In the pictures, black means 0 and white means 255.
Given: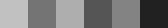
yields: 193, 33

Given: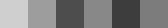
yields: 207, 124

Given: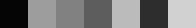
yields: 5, 209

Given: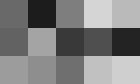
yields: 105, 207

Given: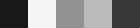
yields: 24, 56

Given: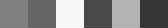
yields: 128, 53
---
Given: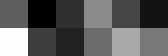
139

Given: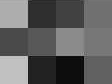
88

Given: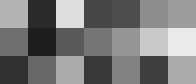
149

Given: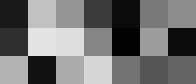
3

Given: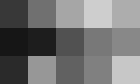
81

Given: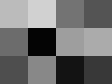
4

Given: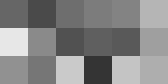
95

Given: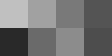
161

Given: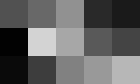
167

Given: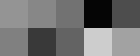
114
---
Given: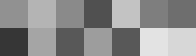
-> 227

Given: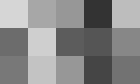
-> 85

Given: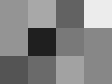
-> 121

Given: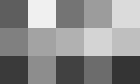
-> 212

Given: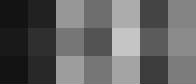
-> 91

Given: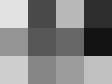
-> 103
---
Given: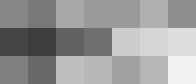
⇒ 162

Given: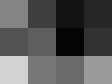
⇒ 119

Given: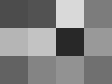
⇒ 132

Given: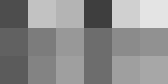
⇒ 109

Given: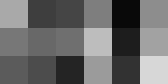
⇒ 155

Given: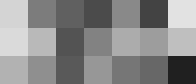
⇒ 118
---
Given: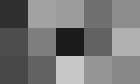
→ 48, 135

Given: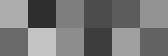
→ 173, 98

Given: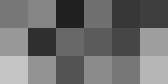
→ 119, 182

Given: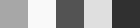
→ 167, 48

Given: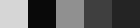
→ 214, 36

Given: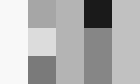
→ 248, 193

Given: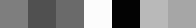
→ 126, 166

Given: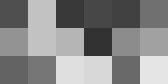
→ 79, 229
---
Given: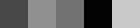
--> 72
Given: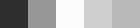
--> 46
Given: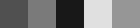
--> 80
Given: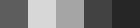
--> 93
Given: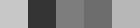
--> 199
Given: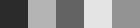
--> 43
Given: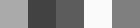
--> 170
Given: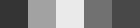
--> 52
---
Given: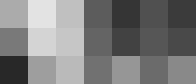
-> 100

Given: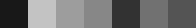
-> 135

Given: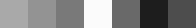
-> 251

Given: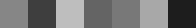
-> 100

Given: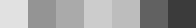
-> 204

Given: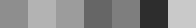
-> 102

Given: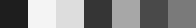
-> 53

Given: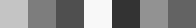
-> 248

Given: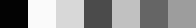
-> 75

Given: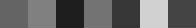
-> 115
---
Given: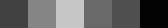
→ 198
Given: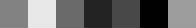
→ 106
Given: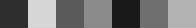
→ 90
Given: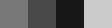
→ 23
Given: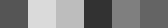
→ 189
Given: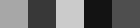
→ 203
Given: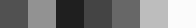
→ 31
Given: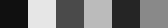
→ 74
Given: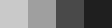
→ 73
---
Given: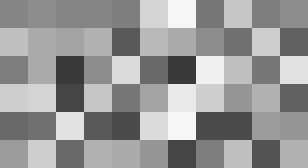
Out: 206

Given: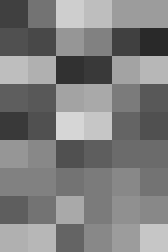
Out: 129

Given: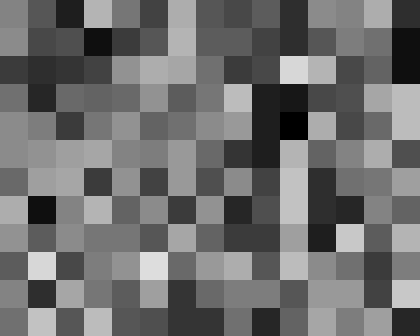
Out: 92

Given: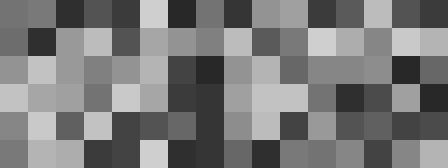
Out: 194

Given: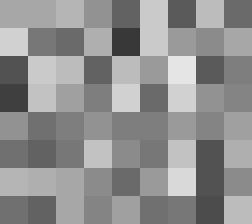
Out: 112
